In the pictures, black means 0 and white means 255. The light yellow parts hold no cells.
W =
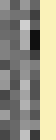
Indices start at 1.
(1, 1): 154
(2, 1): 131
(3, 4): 95
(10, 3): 163
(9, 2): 81
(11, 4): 114
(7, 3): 143
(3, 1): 104
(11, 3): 177
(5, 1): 130
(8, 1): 156
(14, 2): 103
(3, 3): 207
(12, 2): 98
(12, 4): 85
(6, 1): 129
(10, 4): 82
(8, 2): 92
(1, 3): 152

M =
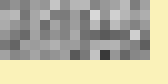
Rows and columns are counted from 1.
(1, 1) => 128
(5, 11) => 176
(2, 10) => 216
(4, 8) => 169
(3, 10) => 185
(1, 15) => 161
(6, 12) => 150
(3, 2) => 150
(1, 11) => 152
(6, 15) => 140
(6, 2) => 135
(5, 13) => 144
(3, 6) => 164
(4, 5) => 125
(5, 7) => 154
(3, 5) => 109
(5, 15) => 95
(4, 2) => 124
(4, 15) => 122
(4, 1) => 149
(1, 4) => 158
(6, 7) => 159
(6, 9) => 121
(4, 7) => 131
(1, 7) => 147
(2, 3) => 118
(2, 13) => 182
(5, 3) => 160
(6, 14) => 135

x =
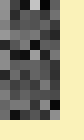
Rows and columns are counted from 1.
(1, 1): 146
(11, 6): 8
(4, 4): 120
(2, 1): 144
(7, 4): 99
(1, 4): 195
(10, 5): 78
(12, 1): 109
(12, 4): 85
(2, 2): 43
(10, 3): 98
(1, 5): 5
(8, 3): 52
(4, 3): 109
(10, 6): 74
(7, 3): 98
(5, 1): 38
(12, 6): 142
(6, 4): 157
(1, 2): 66
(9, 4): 59
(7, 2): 93

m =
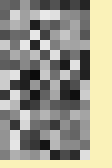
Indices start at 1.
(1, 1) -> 106
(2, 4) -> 191
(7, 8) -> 225
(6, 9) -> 34
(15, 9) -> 114
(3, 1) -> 143
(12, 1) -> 108
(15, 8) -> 138
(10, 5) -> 98
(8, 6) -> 111
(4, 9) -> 85
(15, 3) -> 73
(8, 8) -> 101
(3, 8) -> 166
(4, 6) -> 160
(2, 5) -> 232
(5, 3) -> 230
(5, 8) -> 163
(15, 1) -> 148
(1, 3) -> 154
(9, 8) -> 78
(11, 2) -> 184
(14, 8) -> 101
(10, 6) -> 166
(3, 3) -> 161
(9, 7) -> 43
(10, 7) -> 35
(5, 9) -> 171
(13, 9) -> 152
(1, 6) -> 82
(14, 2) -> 223
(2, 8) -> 138
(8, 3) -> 33
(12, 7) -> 113
